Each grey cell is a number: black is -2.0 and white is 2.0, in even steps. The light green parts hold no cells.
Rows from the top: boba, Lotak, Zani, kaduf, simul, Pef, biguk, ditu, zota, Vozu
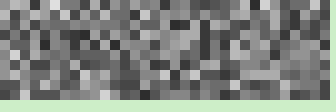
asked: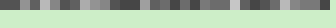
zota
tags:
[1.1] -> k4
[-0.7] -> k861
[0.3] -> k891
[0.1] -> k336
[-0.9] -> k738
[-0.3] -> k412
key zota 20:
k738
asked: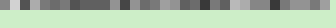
Pef

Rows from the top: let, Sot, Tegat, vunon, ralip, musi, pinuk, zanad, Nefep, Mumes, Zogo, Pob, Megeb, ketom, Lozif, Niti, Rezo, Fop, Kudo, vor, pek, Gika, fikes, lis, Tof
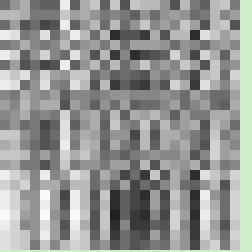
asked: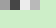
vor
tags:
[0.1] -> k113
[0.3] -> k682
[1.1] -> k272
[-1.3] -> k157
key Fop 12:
k113
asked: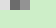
Nefep
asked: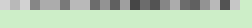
Kudo
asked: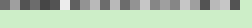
Tegat
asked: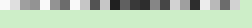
Gika
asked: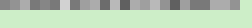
Pob

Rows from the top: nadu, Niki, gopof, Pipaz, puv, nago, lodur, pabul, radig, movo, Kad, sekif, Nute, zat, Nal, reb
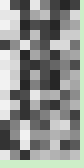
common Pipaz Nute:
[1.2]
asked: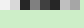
radig
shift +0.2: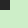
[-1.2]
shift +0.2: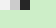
[ 2.0  1.4 -1.2]

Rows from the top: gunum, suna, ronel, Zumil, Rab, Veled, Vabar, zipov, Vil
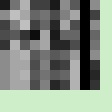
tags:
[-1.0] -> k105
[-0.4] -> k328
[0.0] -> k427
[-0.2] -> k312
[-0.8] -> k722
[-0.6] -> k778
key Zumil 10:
k328
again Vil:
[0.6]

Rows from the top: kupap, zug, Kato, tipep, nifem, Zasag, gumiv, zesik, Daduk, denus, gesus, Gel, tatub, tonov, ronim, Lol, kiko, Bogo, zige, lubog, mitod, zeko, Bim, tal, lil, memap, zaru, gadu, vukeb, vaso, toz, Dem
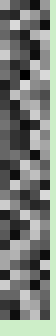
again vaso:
[-0.4]
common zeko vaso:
[1.2]
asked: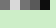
Kato
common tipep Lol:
[-0.4]
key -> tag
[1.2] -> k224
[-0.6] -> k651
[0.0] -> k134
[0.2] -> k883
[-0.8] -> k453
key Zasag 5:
k883

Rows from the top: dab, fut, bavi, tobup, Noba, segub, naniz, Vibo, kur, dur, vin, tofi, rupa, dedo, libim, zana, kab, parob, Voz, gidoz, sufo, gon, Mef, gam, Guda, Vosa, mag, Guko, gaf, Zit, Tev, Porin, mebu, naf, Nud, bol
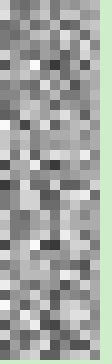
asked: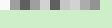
Tev
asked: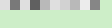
zana
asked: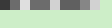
Voz
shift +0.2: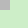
[1.1]

